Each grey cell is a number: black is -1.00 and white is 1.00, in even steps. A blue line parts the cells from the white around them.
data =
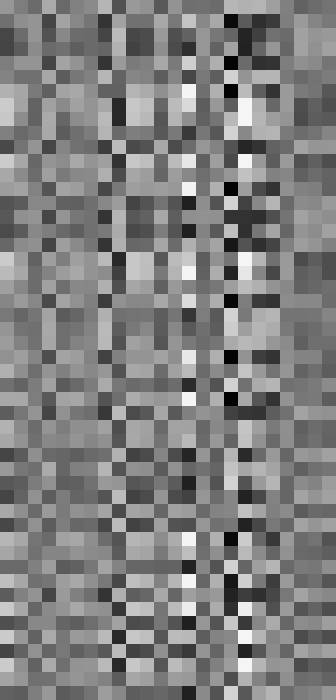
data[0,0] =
0.18
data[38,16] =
-0.93
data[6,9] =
0.41
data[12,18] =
0.36
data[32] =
[-0.46, -0.29, 0.12, -0.18, -0.20, -0.26, -0.17, -0.13, 0.40, -0.48, -0.41, 0.04, -0.41, -0.71, 0.17, -0.28, 0.41, -0.67, -0.17, 0.20, -0.20, 0.19, 0.15, 0.26]
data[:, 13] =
[-0.13, 0.53, -0.23, -0.63, 0.62, -0.45, 0.91, 0.70, 0.12, -0.55, -0.15, 0.81, 0.06, 0.90, -0.75, 0.12, -0.75, 0.38, 0.57, 0.91, 0.02, 0.72, -0.58, -0.30, -0.05, 0.82, 0.45, -0.66, 0.91, 0.00, 0.27, 0.44, -0.71, -0.20, -0.75, -0.48, 0.22, -0.38, 0.91, 0.49, -0.73, 0.91, 0.25, 0.85, -0.75, 0.44, -0.55, 0.29, 0.20, -0.75]
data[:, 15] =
[-0.16, 0.32, -0.07, -0.23, 0.37, -0.26, 0.38, 0.19, -0.08, -0.32, 0.02, 0.24, 0.00, 0.38, -0.35, 0.13, -0.30, 0.29, 0.14, 0.36, -0.07, 0.36, -0.30, -0.27, -0.08, 0.37, 0.09, -0.35, 0.38, 0.09, 0.07, 0.19, -0.28, -0.21, -0.35, -0.15, 0.03, -0.12, 0.38, 0.12, -0.35, 0.38, 0.20, 0.35, -0.34, 0.03, -0.21, 0.00, 0.19, -0.35]
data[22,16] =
0.65
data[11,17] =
0.92
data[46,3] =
-0.21
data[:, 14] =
[-0.12, 0.07, 0.18, 0.18, 0.01, -0.06, -0.13, -0.27, -0.24, -0.07, 0.18, -0.25, -0.14, -0.10, 0.11, 0.14, 0.03, 0.09, -0.27, -0.24, -0.15, 0.01, -0.02, -0.13, -0.15, -0.04, -0.16, -0.04, -0.10, 0.15, -0.19, -0.16, 0.17, -0.11, 0.08, 0.18, -0.17, 0.18, -0.18, -0.14, 0.05, -0.20, 0.13, -0.27, 0.18, -0.27, 0.16, -0.27, -0.17, 0.08]
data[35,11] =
0.17
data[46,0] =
-0.46
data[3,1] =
-0.29
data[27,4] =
-0.29
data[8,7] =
0.45
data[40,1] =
-0.18
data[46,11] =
0.13
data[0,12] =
0.15
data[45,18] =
0.42
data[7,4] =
0.08
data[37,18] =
-0.44
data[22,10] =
-0.08
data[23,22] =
-0.15
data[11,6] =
0.16
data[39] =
[0.30, 0.16, -0.11, 0.04, 0.04, 0.15, 0.09, 0.07, -0.29, 0.32, 0.29, -0.05, 0.25, 0.49, -0.14, 0.12, -0.33, 0.45, 0.09, -0.21, 0.14, -0.18, -0.19, -0.26]
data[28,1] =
0.31
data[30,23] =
-0.21
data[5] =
[0.03, -0.12, -0.12, 0.31, -0.28, -0.07, 0.01, 0.43, -0.22, 0.05, 0.02, -0.27, 0.04, -0.45, -0.06, -0.26, 0.64, 0.16, 0.41, 0.42, -0.05, -0.17, -0.10, -0.03]
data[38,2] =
-0.08
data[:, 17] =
[0.39, -0.29, -0.72, -0.73, -0.16, 0.16, 0.47, 0.92, 0.92, 0.07, -0.70, 0.92, 0.51, 0.23, -0.49, -0.61, -0.62, -0.35, 0.92, 0.80, 0.47, -0.02, -0.05, 0.24, 0.44, 0.15, 0.53, -0.11, 0.32, -0.58, 0.54, 0.51, -0.67, 0.30, -0.35, -0.73, 0.51, -0.73, 0.59, 0.45, -0.21, 0.62, -0.52, 0.87, -0.55, 0.92, -0.73, 0.92, 0.40, -0.31]
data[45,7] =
0.45
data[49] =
[-0.24, -0.27, -0.02, 0.19, -0.29, -0.22, -0.10, 0.23, 0.07, -0.27, -0.24, -0.19, -0.26, -0.75, 0.08, -0.35, 0.65, -0.31, 0.26, 0.42, -0.15, -0.03, 0.01, 0.17]
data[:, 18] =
[0.41, -0.63, -0.50, -0.21, -0.62, 0.41, -0.26, 0.38, 0.42, 0.39, -0.60, 0.19, 0.36, -0.42, 0.07, -0.63, -0.07, -0.63, 0.42, 0.05, 0.38, -0.54, 0.36, 0.42, 0.40, -0.51, 0.20, 0.34, -0.33, -0.60, 0.25, 0.14, -0.17, 0.41, 0.21, -0.43, 0.29, -0.44, -0.19, 0.09, 0.25, -0.05, -0.63, 0.25, 0.06, 0.42, -0.32, 0.42, 0.02, 0.26]
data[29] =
[-0.27, -0.07, 0.16, -0.46, 0.14, -0.08, -0.14, -0.56, 0.46, -0.41, -0.31, 0.30, -0.30, 0.00, 0.15, 0.09, -0.49, -0.58, -0.60, -0.27, -0.11, 0.28, 0.17, 0.14]
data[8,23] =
-0.30
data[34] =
[-0.31, -0.27, -0.03, 0.14, -0.26, -0.25, -0.11, 0.20, 0.17, -0.33, -0.29, -0.07, -0.29, -0.75, 0.08, -0.35, 0.65, -0.35, 0.21, 0.42, -0.20, 0.09, 0.03, 0.22]

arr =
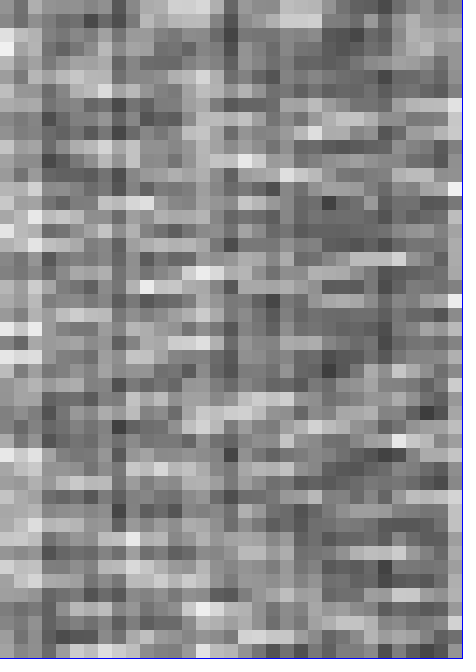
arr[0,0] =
0.15
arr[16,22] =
-0.22
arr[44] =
[0.04, -0.04, 0.14, -0.23, -0.10, 0.00, -0.12, 0.03, -0.26, -0.01, -0.26, -0.17, -0.17, 0.09, 0.46, 0.38, 0.25, 0.36, 0.14, -0.14, 0.09, -0.06, 0.26, 0.37, 0.53, 0.53, 0.40, 0.04, 0.09, -0.07, -0.03, 0.07, 0.65]
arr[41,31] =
-0.14
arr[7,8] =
-0.42
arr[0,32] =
0.05
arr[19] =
[0.01, -0.07, 0.07, -0.17, 0.08, 0.32, 0.26, 0.37, -0.10, 0.13, -0.09, 0.05, 0.16, 0.62, 0.85, 0.70, 0.36, 0.42, 0.13, -0.11, 0.11, 0.10, 0.39, 0.36, 0.33, 0.12, -0.06, -0.35, -0.28, -0.23, -0.17, -0.11, 0.32]
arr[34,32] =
0.07
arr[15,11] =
0.38
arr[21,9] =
-0.05
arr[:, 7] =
[0.13, -0.18, 0.26, 0.45, 0.34, 0.42, 0.72, -0.11, 0.17, -0.07, 0.66, 0.44, -0.10, -0.06, 0.52, 0.12, 0.54, 0.06, 0.05, 0.37, 0.09, 0.05, 0.46, 0.22, 0.17, 0.24, 0.28, 0.04, 0.00, 0.35, 0.02, 0.05, 0.18, 0.10, 0.46, -0.03, 0.11, 0.19, 0.47, 0.03, 0.43, 0.09, -0.16, 0.48, 0.03, 0.08, 0.74]
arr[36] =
[0.31, 0.34, 0.41, 0.06, 0.11, 0.14, 0.05, 0.11, -0.45, 0.02, -0.26, -0.16, -0.33, 0.05, 0.00, 0.07, -0.11, 0.38, 0.19, -0.11, -0.16, -0.35, -0.20, -0.04, 0.12, 0.24, 0.24, 0.21, 0.01, -0.02, -0.08, -0.07, 0.51]
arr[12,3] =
-0.20
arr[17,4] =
0.44
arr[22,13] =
0.37
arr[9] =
[0.14, -0.01, 0.03, -0.16, -0.23, -0.09, -0.30, -0.07, -0.45, -0.17, 0.06, -0.07, 0.08, 0.48, 0.54, 0.28, -0.15, 0.16, 0.03, 0.05, 0.21, 0.44, 0.74, 0.35, 0.36, 0.05, 0.14, -0.33, -0.16, 0.23, 0.22, 0.41, 0.58]
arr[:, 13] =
[0.62, 0.46, 0.10, -0.21, 0.01, 0.44, 0.27, 0.25, 0.09, 0.48, 0.18, 0.15, 0.28, -0.01, 0.03, 0.33, -0.08, 0.43, -0.17, 0.62, 0.35, -0.02, 0.37, -0.09, 0.62, 0.00, -0.29, 0.18, 0.26, 0.30, 0.50, -0.20, 0.15, 0.51, 0.38, 0.09, 0.05, 0.36, 0.18, -0.17, 0.15, 0.59, 0.13, 0.58, 0.09, 0.05, 0.20]
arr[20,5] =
-0.09
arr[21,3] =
-0.01
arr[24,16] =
-0.15
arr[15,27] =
-0.35
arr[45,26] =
0.41
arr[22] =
[0.20, 0.00, 0.40, 0.22, 0.48, 0.61, 0.48, 0.46, -0.06, 0.12, -0.01, 0.10, 0.25, 0.37, 0.59, 0.33, -0.05, 0.09, -0.10, -0.30, 0.00, -0.20, -0.11, -0.16, -0.17, -0.13, -0.13, -0.26, -0.07, -0.19, -0.19, -0.34, 0.09]
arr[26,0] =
0.47
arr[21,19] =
-0.45
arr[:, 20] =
[0.48, 0.59, 0.07, 0.06, -0.01, 0.03, -0.07, 0.29, 0.08, 0.21, 0.13, 0.25, 0.75, 0.06, 0.07, 0.06, -0.08, 0.14, 0.35, 0.11, 0.37, -0.05, 0.00, 0.11, 0.34, 0.05, 0.15, -0.17, 0.62, 0.12, 0.25, 0.54, -0.08, 0.52, -0.06, 0.19, -0.16, -0.16, 0.21, 0.36, 0.20, 0.22, 0.49, 0.10, 0.09, 0.55, -0.11]
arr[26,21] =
-0.19
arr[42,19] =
0.29
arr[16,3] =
-0.15
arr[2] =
[0.76, 0.48, 0.40, 0.01, -0.07, 0.07, -0.02, 0.26, -0.08, 0.21, 0.21, 0.01, -0.06, 0.10, 0.08, -0.17, -0.47, -0.06, -0.08, -0.08, 0.07, 0.03, 0.09, -0.31, -0.35, -0.44, -0.18, -0.26, 0.09, 0.40, 0.33, 0.26, 0.35]
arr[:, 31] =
[-0.05, 0.14, 0.26, 0.15, -0.13, -0.19, -0.28, 0.47, 0.00, 0.41, -0.29, -0.31, 0.11, 0.33, -0.30, -0.12, 0.01, -0.05, -0.23, -0.11, -0.12, 0.31, -0.34, 0.18, -0.17, 0.07, -0.13, -0.04, -0.24, -0.36, 0.26, 0.05, 0.34, -0.28, -0.41, 0.50, -0.07, -0.11, -0.26, -0.18, -0.07, -0.14, 0.14, -0.25, 0.07, -0.25, -0.34]
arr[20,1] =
0.23
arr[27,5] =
0.36
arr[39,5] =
-0.13
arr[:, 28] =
[-0.14, 0.15, 0.09, 0.16, 0.26, -0.18, -0.13, 0.24, 0.12, -0.16, 0.13, 0.06, 0.39, 0.08, -0.12, -0.12, 0.07, -0.19, 0.65, -0.28, -0.22, 0.06, -0.07, -0.04, -0.19, -0.07, 0.55, 0.02, 0.35, 0.04, -0.10, 0.81, -0.39, 0.05, -0.07, 0.20, 0.01, -0.32, 0.06, 0.60, -0.04, -0.30, 0.58, -0.16, 0.09, 0.32, -0.01]
